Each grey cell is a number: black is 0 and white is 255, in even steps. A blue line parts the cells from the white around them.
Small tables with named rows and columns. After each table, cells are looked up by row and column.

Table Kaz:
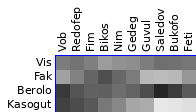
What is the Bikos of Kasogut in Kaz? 120
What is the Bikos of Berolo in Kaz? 95
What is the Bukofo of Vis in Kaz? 113
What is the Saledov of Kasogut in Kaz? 231
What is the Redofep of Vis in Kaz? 115
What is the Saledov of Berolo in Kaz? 37
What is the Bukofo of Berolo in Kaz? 59
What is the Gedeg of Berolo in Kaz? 99
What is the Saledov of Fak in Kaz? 188
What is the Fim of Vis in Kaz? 127
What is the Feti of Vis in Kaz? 119
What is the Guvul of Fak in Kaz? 184
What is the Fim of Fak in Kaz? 101
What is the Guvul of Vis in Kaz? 125
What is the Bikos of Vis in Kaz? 156
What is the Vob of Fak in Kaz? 161
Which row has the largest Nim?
Vis

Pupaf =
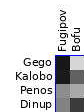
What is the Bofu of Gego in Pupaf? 214
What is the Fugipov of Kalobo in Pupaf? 26
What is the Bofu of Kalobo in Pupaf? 97
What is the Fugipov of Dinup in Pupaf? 130
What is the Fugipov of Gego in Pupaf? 23
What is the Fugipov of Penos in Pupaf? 142
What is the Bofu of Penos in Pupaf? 168
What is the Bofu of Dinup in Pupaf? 59
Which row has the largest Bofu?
Gego

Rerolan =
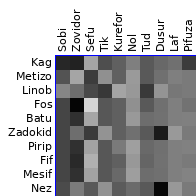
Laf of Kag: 112
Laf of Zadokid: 153
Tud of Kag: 89
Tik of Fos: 87
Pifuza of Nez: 122
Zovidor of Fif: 41
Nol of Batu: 153
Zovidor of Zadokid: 110
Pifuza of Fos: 114
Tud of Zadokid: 89
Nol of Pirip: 159
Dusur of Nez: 7
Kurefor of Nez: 91
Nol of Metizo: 154
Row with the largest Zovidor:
Metizo

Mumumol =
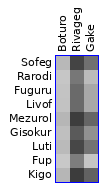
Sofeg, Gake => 112
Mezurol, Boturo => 182
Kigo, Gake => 98
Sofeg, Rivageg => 68
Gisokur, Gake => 145
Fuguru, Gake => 168
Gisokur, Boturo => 191
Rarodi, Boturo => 198
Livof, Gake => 168
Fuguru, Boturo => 195
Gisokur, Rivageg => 90
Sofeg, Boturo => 184
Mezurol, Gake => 101
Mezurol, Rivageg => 61
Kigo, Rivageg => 60
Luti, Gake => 115
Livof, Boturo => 194

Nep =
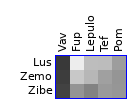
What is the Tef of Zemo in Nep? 160
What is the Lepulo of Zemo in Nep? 183
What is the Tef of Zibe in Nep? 154
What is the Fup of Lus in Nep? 237
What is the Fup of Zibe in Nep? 148
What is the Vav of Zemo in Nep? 61
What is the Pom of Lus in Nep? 157
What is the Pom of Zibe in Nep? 150
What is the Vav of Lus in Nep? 57
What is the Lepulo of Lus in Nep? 189

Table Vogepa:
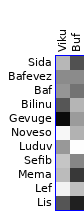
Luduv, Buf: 254
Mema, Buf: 56
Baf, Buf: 115
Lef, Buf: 191
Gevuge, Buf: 155
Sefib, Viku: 197

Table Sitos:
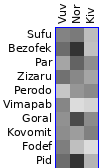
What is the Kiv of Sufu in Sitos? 189
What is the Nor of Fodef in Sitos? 191
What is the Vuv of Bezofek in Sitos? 108
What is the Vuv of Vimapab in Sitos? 134
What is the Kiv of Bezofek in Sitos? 193
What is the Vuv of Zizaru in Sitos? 113
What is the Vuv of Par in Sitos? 165
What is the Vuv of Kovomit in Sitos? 141
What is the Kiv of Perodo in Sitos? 138
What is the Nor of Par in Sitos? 99
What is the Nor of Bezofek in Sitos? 51
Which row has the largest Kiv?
Fodef

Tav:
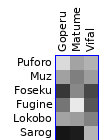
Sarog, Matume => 28
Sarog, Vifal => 181
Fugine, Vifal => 86
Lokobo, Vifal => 129
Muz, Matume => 127
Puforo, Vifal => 178
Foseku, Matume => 136
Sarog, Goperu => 21
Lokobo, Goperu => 163
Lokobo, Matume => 156
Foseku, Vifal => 71
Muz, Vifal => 157
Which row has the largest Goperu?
Puforo

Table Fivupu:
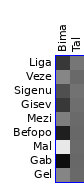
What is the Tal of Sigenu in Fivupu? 114
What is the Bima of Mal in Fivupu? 232
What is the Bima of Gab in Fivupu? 14
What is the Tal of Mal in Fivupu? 106
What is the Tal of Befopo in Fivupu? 104
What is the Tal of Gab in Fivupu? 104
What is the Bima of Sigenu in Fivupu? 79
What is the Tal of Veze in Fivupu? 105
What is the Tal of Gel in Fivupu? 105
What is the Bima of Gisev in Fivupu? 56
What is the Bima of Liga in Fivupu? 56
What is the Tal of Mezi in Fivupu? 106

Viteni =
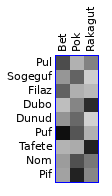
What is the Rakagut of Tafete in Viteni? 34
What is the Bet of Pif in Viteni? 162
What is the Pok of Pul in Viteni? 177
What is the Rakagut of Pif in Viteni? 135
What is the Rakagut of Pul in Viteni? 130
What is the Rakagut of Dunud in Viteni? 209
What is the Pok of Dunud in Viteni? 104
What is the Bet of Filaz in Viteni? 97
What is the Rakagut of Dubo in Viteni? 43
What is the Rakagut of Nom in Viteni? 120
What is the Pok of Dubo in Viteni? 133

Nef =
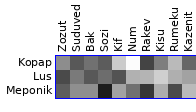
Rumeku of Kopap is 186
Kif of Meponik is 162
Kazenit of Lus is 162
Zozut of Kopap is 141
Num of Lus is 177
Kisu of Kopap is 126
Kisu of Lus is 207
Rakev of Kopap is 68
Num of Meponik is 112
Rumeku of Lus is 175
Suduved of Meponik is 143
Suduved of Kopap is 88
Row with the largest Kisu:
Lus

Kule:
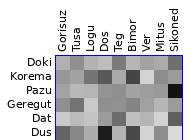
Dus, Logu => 172
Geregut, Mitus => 182
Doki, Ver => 162
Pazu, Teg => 143
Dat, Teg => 109
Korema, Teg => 169
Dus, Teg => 179
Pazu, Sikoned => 19
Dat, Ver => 181
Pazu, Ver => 157
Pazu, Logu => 180
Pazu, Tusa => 183
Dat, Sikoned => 95
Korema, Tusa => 162
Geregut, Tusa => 115
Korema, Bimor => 69
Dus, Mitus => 141

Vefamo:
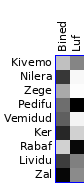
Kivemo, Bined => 192
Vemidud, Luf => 244
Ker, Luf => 209
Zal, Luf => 139
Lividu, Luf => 128
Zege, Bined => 169
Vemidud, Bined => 95
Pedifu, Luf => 0
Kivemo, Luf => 133
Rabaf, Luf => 8
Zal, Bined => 6

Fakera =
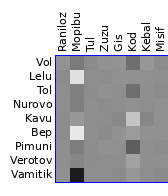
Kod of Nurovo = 145
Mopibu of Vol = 122
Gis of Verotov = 142
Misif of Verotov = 144
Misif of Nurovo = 144
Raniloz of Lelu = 140
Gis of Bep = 146

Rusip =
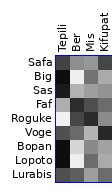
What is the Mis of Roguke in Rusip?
43
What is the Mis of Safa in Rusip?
151
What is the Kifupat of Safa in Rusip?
70
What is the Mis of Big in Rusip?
115
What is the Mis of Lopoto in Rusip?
108
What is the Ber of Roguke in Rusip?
70
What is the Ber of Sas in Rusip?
178
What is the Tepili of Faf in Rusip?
174
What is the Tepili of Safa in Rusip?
67
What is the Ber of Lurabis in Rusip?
94
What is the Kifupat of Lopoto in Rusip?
170
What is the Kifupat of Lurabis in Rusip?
108
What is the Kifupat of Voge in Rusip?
39
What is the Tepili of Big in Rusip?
14
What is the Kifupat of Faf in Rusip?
108
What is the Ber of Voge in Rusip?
106
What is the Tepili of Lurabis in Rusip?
80

